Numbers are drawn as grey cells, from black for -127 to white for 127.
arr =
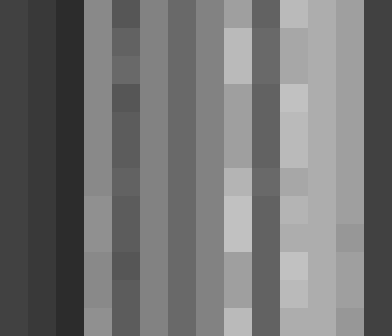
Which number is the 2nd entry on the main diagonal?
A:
-70
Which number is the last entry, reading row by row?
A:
-62
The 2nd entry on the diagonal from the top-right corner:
31
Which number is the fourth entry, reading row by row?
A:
9
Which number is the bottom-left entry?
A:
-62
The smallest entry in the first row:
-83
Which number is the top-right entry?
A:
-62
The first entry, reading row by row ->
-62
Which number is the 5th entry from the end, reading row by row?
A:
-29
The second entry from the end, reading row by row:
23
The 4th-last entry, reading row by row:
45
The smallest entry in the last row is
-83
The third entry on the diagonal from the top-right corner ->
45

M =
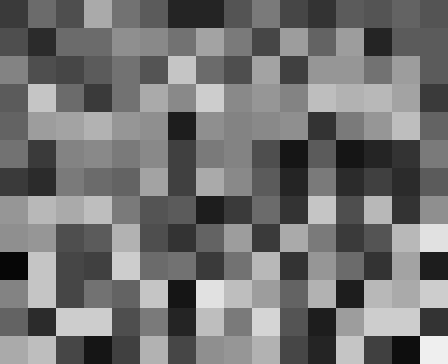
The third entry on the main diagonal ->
-57
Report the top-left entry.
-69
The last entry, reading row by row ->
111
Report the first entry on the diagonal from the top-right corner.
-43
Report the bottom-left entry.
42
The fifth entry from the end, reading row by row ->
-91
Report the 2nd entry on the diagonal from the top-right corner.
-36
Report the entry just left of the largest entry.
-113
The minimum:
-121
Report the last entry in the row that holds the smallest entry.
-98
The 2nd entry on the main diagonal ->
-84
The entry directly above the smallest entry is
15
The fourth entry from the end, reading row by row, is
69
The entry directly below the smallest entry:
3

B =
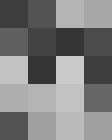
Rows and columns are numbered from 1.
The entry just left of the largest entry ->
-74
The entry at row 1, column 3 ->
52
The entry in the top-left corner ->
-66
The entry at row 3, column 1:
66
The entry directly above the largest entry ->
-74
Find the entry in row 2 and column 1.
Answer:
-32

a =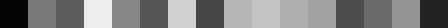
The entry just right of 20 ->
-93
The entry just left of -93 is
20
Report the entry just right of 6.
-42

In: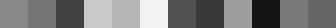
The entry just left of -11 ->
9
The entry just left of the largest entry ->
53
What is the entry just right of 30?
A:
-107

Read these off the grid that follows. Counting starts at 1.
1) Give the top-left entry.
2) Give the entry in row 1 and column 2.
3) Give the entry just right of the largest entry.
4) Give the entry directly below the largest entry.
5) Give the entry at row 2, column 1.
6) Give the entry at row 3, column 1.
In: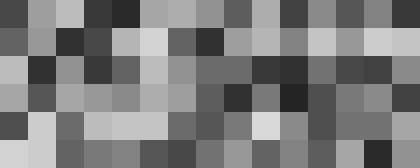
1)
-55
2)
30
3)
10
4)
-28
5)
-28
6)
60

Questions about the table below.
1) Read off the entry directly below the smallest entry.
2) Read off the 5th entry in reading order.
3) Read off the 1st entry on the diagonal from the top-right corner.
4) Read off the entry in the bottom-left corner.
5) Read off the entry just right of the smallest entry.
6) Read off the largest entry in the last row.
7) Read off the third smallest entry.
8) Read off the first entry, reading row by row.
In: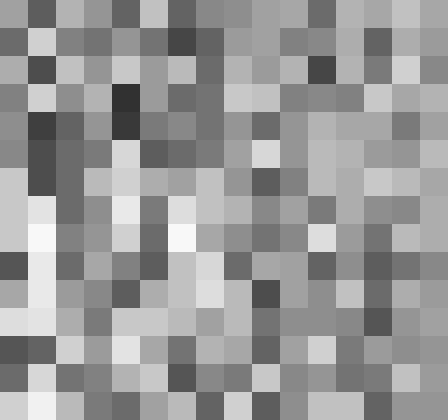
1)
-70
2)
-28
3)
39
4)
80
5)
27
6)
113
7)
-64
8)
33

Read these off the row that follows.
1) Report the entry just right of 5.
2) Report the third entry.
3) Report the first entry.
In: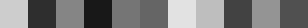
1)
-103
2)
5
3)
77
